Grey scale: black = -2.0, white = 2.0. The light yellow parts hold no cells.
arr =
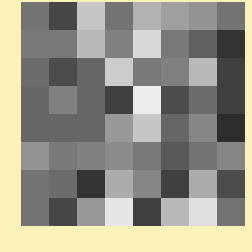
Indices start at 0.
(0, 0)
-0.2
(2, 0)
-0.3
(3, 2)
-0.4
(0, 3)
-0.2
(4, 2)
-0.4
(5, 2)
0.0
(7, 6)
1.5
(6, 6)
0.7
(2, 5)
0.0
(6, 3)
0.7
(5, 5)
-0.6
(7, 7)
-0.2
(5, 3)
0.2
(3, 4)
1.7
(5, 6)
-0.2
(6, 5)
-1.0
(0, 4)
0.8
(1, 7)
-1.2

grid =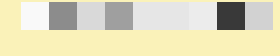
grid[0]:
1.9
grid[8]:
1.3
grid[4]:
1.6

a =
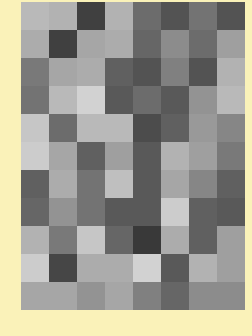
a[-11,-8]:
0.9
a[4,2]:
0.9
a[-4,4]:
-0.6
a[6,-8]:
-0.5
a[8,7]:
0.5
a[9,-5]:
0.7
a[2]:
[-0.1, 0.6, 0.7, -0.5, -0.7, 0.0, -0.7, 0.8]
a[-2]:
[1.2, -0.9, 0.7, 0.7, 1.3, -0.6, 0.8, 0.5]
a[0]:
[0.9, 0.8, -1.0, 0.8, -0.3, -0.7, -0.2, -0.7]
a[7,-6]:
-0.2
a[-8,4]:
-0.3
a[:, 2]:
[-1.0, 0.6, 0.7, 1.3, 0.9, -0.5, -0.2, -0.2, 1.1, 0.7, 0.3]
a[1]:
[0.7, -1.0, 0.6, 0.7, -0.4, 0.2, -0.3, 0.5]
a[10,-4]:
0.0
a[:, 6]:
[-0.2, -0.3, -0.7, 0.3, 0.4, 0.5, 0.1, -0.5, -0.5, 0.8, 0.2]
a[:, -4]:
[-0.3, -0.4, -0.7, -0.3, -0.8, -0.6, -0.6, -0.6, -1.1, 1.3, 0.0]
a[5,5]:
0.8
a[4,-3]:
-0.5
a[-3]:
[0.8, -0.1, 1.1, -0.4, -1.1, 0.7, -0.5, 0.5]

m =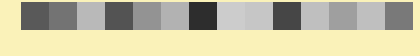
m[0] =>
-0.6
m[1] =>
-0.2
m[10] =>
1.0
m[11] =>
0.5

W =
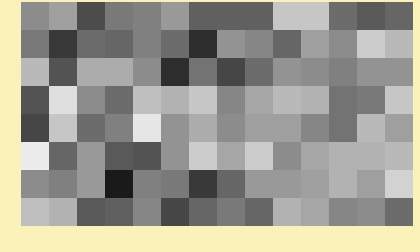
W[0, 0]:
0.2
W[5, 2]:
0.4
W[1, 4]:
0.0
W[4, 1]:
1.1
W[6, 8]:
0.4
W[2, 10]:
0.2
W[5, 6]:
1.2
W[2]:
[0.9, -0.7, 0.7, 0.7, 0.2, -1.3, -0.2, -0.9, -0.3, 0.3, 0.2, 0.0, 0.3, 0.3]
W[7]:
[1.0, 0.8, -0.6, -0.5, 0.1, -0.9, -0.4, -0.1, -0.4, 0.8, 0.6, 0.1, 0.2, -0.3]
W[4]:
[-0.9, 1.1, -0.3, 0.0, 1.6, 0.3, 0.7, 0.2, 0.5, 0.5, 0.1, -0.2, 0.9, 0.5]
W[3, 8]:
0.6
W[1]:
[-0.1, -1.1, -0.3, -0.4, 0.0, -0.3, -1.3, 0.3, 0.1, -0.4, 0.5, 0.2, 1.2, 0.9]
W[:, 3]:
[-0.1, -0.4, 0.7, -0.3, 0.0, -0.6, -1.6, -0.5]
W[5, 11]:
0.8
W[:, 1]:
[0.5, -1.1, -0.7, 1.5, 1.1, -0.4, 0.0, 0.8]
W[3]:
[-0.7, 1.5, 0.2, -0.3, 1.0, 0.8, 1.1, 0.1, 0.6, 0.9, 0.8, -0.2, -0.1, 1.1]
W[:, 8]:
[-0.5, 0.1, -0.3, 0.6, 0.5, 1.2, 0.4, -0.4]
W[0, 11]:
-0.3
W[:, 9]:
[1.1, -0.4, 0.3, 0.9, 0.5, 0.2, 0.4, 0.8]
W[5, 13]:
0.9
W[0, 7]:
-0.5

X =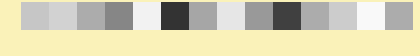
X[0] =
1.1
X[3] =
0.1
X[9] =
-1.0
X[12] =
1.9
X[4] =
1.8

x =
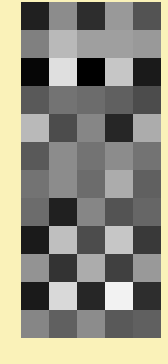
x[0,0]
-1.5
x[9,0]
0.3
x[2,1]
1.5
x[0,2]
-1.3
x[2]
[-1.9, 1.5, -2.0, 1.1, -1.6]
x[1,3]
0.5
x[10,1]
1.4
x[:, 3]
[0.4, 0.5, 1.1, -0.5, -1.4, 0.2, 0.7, -0.7, 1.1, -1.0, 1.8, -0.6]
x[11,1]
-0.5
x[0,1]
0.2
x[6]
[-0.2, 0.2, -0.3, 0.7, -0.5]
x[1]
[0.0, 0.9, 0.5, 0.5, 0.4]
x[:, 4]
[-0.7, 0.4, -1.6, -0.8, 0.7, -0.2, -0.5, -0.4, -1.1, 0.4, -1.3, -0.5]

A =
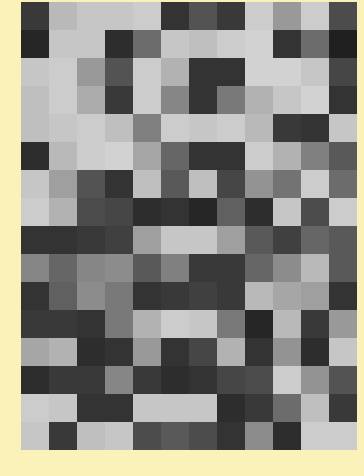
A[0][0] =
-1.1
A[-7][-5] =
-1.1
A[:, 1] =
[0.9, 1.1, 1.2, 1.2, 1.1, 0.9, 0.5, 0.8, -1.2, -0.4, -0.5, -1.1, 0.8, -1.1, 1.1, -1.1]
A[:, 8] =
[1.2, 1.3, 1.3, 0.8, 0.9, 1.2, 0.3, -1.3, -0.6, -0.4, 0.9, -1.4, -1.2, -0.8, -1.1, 0.2]
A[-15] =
[-1.4, 1.1, 1.1, -1.3, -0.3, 1.1, 1.0, 1.2, 1.3, -1.2, -0.3, -1.5]
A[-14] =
[1.1, 1.2, 0.4, -0.7, 1.2, 0.8, -1.2, -1.2, 1.3, 1.3, 1.1, -0.9]
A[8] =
[-1.2, -1.2, -1.1, -1.0, 0.5, 1.1, 1.1, 0.5, -0.6, -1.0, -0.4, -0.6]
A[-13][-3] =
1.1
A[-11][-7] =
-0.4
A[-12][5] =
1.2
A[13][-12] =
-1.3
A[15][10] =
1.2
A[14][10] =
1.0
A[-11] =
[-1.3, 0.9, 1.2, 1.3, 0.6, -0.4, -1.2, -1.2, 1.2, 0.8, 0.0, -0.6]
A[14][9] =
-0.3
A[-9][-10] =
-0.8
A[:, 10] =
[1.2, -0.3, 1.1, 1.3, -1.2, 0.0, 1.2, -0.8, -0.4, 0.9, 0.5, -1.1, -1.3, 0.3, 1.0, 1.2]
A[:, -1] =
[-0.8, -1.5, -0.9, -1.2, 1.1, -0.6, -0.3, 1.2, -0.6, -0.6, -1.2, 0.4, 1.1, -0.7, -1.1, 1.2]
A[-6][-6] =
-1.0
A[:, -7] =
[-1.2, 1.1, 0.8, 0.1, 1.2, -0.4, -0.6, -1.2, 1.1, 0.0, -1.1, 1.2, -1.2, -1.3, 1.1, -0.6]
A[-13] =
[1.0, 1.2, 0.7, -1.1, 1.2, 0.1, -1.2, -0.1, 0.8, 1.1, 1.3, -1.2]
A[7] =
[1.2, 0.8, -0.8, -0.9, -1.3, -1.2, -1.4, -0.5, -1.3, 1.1, -0.8, 1.2]
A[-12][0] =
1.0

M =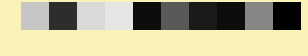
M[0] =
1.1
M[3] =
1.6
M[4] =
-1.8
